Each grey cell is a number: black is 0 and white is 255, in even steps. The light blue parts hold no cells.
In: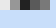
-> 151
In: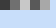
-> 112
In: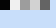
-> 240
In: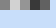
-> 210
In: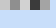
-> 143
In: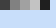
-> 129
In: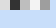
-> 51
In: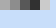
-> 141
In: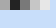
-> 35
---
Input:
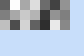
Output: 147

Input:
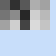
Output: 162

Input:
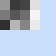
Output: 224

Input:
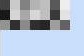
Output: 238

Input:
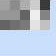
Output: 58

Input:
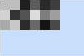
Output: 61

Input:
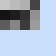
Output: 68
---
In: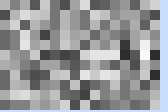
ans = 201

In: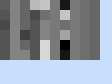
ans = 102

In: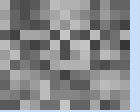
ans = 156

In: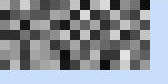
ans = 153

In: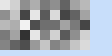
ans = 218

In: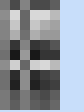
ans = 103

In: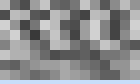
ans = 158

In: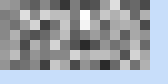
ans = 177
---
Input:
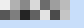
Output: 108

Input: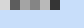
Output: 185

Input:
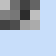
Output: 128

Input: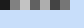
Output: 174

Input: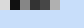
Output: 71

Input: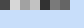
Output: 50

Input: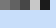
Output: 27

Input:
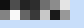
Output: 111

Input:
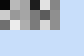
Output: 226
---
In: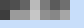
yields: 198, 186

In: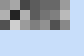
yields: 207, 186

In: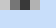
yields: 199, 178

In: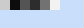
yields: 242, 204

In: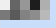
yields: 239, 185

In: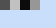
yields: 193, 151

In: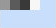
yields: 247, 152

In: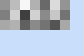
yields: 247, 219

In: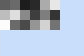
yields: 252, 231

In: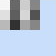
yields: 245, 224
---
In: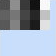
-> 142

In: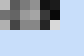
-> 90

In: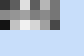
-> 94

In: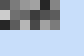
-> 123

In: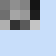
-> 143

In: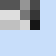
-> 85

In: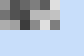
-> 82

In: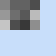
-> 98

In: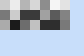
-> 236

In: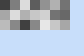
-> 126
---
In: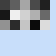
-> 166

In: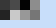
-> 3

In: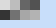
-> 102

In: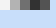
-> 112

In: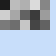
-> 176

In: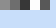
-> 55
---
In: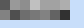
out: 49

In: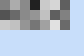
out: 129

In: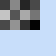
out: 117

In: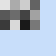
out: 162

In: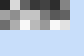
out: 98

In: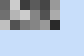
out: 171
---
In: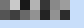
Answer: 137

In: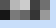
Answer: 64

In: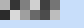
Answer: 64

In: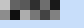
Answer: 110

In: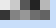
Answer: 35

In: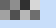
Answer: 48
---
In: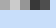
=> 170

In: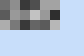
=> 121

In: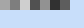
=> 207

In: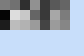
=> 178

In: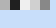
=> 179

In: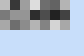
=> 140

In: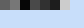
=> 6

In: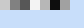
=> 87
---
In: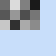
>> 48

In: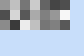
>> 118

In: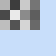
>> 83

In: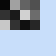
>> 50

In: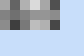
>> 189

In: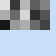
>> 173

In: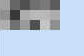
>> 81
